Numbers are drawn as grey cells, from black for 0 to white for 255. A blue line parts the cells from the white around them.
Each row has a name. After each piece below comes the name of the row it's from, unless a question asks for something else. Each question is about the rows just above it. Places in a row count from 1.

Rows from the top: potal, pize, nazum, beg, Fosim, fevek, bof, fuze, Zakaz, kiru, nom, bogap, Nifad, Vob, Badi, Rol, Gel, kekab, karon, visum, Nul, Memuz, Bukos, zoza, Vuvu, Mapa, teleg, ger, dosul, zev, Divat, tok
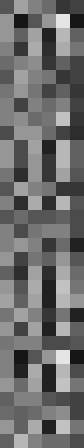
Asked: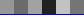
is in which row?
ger
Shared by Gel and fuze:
[129]
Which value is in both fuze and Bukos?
[129]
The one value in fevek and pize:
[85]

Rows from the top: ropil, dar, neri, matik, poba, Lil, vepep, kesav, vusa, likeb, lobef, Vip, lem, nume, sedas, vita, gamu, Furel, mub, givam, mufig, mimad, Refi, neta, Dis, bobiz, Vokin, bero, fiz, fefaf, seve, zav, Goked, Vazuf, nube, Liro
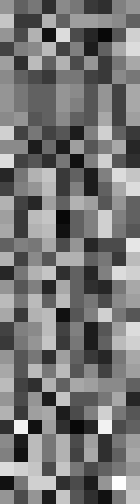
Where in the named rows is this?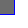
lobef, 4
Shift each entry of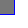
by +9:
[128]
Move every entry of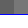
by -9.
[ 88, 110]
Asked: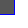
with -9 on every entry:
[77]

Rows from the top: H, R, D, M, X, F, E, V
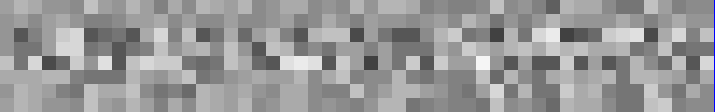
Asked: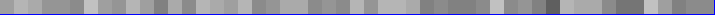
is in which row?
H
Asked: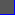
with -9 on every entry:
[77]
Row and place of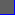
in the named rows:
H, 40

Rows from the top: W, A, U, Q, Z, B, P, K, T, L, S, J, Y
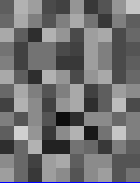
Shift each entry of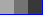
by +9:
[178, 124,  65]
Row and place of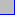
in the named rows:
K, 9

